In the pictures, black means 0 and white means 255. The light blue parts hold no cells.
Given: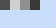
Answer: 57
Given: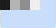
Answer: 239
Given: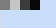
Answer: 7
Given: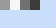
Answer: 59
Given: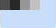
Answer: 193
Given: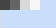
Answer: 246
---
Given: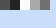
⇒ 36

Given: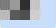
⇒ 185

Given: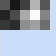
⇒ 44

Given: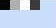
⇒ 6

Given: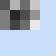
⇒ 126

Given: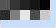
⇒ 126

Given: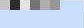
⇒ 227

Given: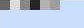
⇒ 136

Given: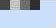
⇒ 69

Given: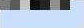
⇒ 17
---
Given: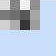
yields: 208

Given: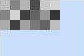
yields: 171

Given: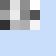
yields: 49

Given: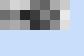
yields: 162

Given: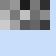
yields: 203

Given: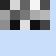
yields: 142

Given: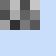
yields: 161
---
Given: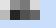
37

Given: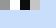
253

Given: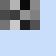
201

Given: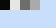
230

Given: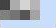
116

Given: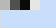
80

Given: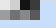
113

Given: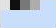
15

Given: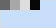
168
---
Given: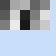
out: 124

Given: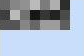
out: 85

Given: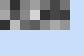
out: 49

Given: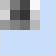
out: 151

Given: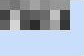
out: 96

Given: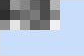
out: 143

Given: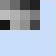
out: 21

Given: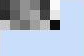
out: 198

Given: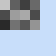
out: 41

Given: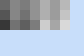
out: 55
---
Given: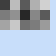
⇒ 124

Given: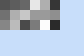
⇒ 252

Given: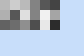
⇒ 232

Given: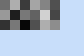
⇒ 174

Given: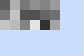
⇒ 49

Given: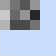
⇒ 74

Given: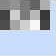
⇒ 247
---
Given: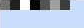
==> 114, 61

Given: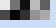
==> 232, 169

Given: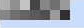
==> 175, 48

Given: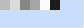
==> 188, 28

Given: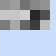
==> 146, 188

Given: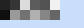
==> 34, 102

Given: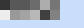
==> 53, 129

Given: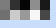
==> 123, 71
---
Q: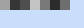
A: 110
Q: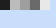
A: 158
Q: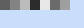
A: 131
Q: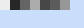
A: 101
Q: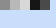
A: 140
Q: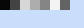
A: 132
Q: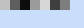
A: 126
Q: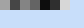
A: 100
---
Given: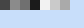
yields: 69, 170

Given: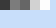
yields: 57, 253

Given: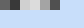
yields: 99, 80

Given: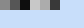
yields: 137, 57

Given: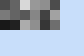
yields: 76, 110

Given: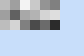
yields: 189, 43

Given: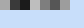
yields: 169, 157

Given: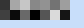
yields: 52, 21
